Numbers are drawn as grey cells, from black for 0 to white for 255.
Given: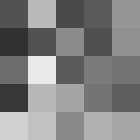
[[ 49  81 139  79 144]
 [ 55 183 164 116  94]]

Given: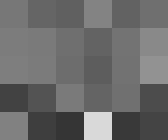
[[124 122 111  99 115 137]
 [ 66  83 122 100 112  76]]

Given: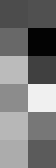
[[104   3]
 [140 240]
 [172  91]]

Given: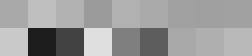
[[201  29  66 223 127  93 168 175 185]]

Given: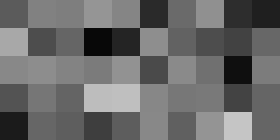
[[168  77 101   8  36 142  98  77  66 103]
 [ 83 118 100 189 191 135 119 121  67 101]]

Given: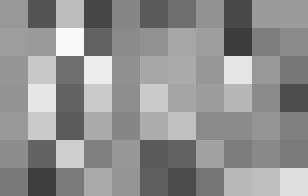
[[157 154 248  98 138 145 166 158  60 126 139]
 [147 230  99 201 142 202 165 156 182 138  78]
 [141  99 206 128 151  89  98 161 124 137 123]]

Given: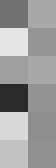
[[229 149]
 [ 42 147]
 [194 144]]

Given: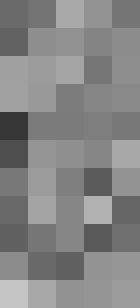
[[ 98 142 146 132 141]
 [161 153 124 133 137]
 [ 78 148 143 134 168]
 [104 164 134 177 102]
 [140 105  97 147 150]]

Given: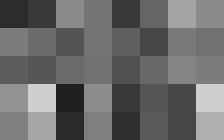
[[123 107  84 117  96  71 121 114]
 [146 207  31 140  56  85  70 207]]
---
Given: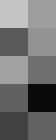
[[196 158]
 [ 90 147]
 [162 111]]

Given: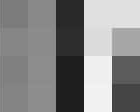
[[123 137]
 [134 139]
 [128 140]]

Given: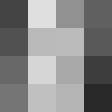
[[ 68 223]
 [ 81 185]
 [104 214]]

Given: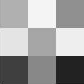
[[175 244]
 [228 165]
 [ 63 136]]

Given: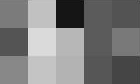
[[123 193]
 [ 84 218]
 [135 195]]

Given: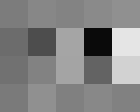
[[124 135]
 [108  77]
 [113 130]]

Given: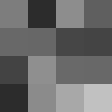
[[125  44]
 [104 103]
 [ 67 143]]
